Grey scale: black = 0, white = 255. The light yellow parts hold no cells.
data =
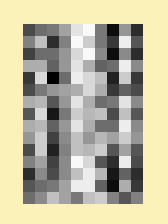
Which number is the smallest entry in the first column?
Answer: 45
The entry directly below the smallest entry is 150
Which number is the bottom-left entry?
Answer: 109
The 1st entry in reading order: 75
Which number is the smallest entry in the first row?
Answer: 13
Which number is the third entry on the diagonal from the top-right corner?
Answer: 13
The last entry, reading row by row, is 129
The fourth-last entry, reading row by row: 204
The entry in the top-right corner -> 45
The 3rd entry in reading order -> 120
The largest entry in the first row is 249
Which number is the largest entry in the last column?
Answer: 150
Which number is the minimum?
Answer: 1
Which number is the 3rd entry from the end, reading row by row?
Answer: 129
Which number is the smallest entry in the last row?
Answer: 86
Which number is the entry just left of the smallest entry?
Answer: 216
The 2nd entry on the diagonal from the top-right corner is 237
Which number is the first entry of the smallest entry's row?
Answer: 56

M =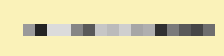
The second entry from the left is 36
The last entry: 110
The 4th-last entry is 122
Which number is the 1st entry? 154

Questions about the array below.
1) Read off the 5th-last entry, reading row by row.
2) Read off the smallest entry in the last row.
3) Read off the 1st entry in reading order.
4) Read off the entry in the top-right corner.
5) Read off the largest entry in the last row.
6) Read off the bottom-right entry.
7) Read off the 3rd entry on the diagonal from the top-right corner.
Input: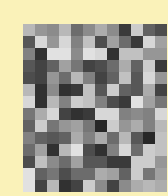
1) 67
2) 49
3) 184
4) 77
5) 225
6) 172
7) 193

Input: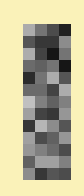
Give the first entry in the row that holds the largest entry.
192
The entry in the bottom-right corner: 76
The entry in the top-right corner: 33
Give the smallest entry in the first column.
44
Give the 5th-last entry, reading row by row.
128
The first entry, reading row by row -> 172
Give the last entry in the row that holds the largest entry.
128
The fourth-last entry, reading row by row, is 140
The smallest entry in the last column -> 22
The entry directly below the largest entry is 160
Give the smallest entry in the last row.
55
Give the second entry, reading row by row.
116

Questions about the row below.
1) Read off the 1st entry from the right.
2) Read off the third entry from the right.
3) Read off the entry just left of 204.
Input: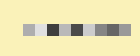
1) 153
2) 133
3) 74

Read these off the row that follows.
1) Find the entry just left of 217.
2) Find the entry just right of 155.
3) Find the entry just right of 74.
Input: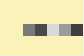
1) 74
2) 63
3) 217

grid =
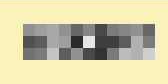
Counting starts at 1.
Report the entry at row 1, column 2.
157
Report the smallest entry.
42
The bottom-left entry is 114
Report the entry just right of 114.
123
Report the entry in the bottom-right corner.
207
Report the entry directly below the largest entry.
72
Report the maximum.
229
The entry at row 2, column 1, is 81
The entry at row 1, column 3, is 168
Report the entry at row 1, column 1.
145

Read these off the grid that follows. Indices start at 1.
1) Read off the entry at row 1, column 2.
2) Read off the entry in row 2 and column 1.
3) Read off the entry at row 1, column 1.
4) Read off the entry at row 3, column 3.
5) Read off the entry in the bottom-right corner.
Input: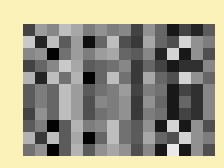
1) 156
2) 201
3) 67
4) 3
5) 79

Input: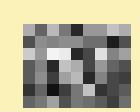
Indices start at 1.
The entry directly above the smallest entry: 62
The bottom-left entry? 100
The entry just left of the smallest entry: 100
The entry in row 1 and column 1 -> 173
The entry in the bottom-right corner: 110
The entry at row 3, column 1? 203
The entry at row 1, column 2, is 100
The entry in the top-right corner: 173
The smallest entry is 17
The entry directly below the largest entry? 40
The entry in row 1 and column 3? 185
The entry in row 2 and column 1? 80
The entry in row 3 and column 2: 152
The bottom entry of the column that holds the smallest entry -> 161

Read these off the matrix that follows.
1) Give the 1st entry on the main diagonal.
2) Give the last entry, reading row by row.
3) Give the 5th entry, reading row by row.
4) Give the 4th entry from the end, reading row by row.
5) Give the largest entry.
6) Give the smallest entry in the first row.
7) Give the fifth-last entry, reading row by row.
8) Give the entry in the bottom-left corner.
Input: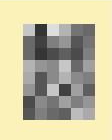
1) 198
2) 170
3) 116
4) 105
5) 222
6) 53
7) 127
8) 86

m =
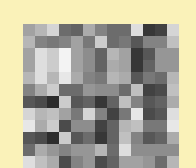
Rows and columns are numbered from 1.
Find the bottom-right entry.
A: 182
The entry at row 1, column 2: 182
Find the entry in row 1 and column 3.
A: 213
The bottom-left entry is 222
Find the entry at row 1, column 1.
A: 162
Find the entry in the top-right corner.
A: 213
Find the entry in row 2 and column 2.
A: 131
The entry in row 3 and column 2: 222
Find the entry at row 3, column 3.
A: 204
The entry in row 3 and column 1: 162
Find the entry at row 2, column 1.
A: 182

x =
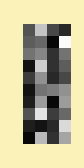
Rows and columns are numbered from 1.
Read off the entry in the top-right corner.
40
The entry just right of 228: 60
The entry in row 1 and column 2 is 196
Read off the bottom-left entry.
8
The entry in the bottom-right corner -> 165
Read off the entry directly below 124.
8
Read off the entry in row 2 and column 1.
93
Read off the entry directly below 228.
19
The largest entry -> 251
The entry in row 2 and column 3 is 8
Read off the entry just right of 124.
145
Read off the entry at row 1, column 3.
72
